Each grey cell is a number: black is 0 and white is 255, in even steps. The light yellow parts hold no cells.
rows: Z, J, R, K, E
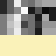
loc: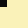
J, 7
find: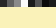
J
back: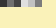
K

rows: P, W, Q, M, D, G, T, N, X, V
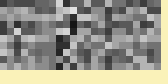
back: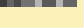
P
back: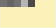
N
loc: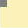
X, 4
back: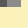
D
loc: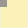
Q, 18
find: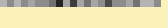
V

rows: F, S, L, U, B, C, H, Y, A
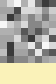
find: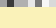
H
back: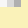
F
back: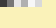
F
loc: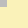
Y, 1
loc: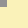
S, 7
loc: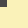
S, 3
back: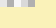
F

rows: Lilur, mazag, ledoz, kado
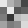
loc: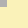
Lilur, 2
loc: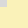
kado, 4

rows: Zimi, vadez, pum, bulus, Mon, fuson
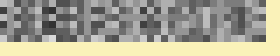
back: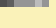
vadez
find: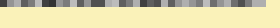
bulus
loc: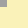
Zimi, 16
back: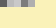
fuson
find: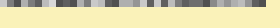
fuson
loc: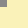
fuson, 31

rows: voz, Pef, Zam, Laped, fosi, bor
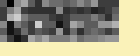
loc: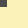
fosi, 7
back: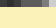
Zam
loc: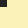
Pef, 14

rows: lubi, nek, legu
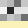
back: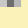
lubi
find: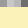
legu

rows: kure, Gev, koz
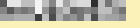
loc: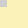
kure, 11
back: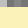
Gev
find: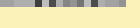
koz
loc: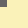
Gev, 11

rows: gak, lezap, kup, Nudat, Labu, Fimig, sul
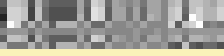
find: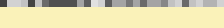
lezap
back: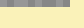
Labu
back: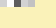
kup
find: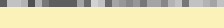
gak

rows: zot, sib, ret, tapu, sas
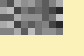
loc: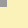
zot, 5
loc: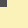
zot, 2
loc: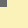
sib, 6
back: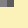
zot
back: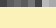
sib
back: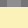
sas

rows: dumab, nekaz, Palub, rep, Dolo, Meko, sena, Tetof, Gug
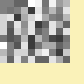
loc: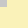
Tetof, 10
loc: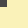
Meko, 8
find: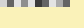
rep
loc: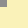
rep, 4
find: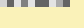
Gug
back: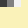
Tetof

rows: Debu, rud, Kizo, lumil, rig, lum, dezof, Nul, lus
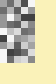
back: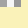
Kizo
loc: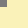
rig, 5
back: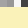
lum
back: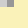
dezof
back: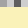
dezof
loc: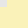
rud, 4

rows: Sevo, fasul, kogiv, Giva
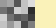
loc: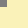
Giva, 5
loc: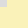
Sevo, 5
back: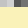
fasul
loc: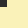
fasul, 5
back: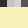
fasul
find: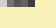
kogiv
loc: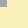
Sevo, 2

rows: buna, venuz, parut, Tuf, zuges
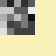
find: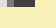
zuges
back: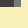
zuges
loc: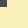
Tuf, 3
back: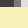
zuges
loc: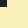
buna, 2
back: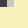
Tuf
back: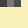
Tuf

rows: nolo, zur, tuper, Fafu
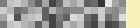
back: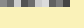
tuper
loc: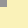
zur, 16
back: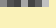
Fafu

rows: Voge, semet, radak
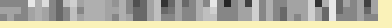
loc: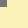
semet, 25
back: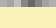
radak
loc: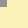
Voge, 17

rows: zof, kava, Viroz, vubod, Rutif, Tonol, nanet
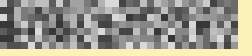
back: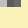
zof
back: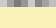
zof

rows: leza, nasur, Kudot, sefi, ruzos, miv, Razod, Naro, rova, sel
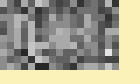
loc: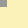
miv, 1
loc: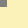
ruzos, 7

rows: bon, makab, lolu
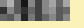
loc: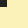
lolu, 4
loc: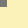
lolu, 5
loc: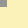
makab, 8
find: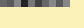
lolu
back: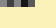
bon
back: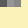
makab

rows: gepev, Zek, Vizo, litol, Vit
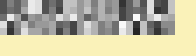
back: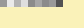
Vizo
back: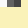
Vizo
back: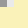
Vizo
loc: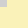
Vit, 13
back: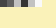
litol

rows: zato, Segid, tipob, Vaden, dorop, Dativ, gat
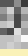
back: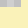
gat
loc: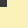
zato, 4
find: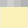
gat

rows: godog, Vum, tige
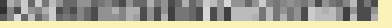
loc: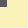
tige, 1
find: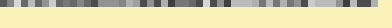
tige
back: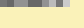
godog
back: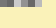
tige
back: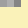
tige
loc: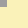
tige, 20

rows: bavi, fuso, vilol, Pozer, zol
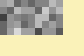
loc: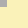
bavi, 2
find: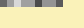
zol
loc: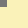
vilol, 4
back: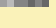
bavi
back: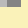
bavi
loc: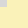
zol, 3
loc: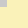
fuso, 7

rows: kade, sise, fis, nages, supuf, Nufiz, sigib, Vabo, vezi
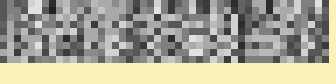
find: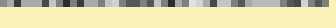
Nufiz
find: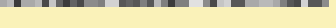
Vabo
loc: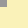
vezi, 14
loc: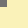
supuf, 15
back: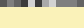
fis

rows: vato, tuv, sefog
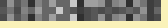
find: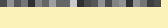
sefog
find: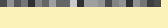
vato

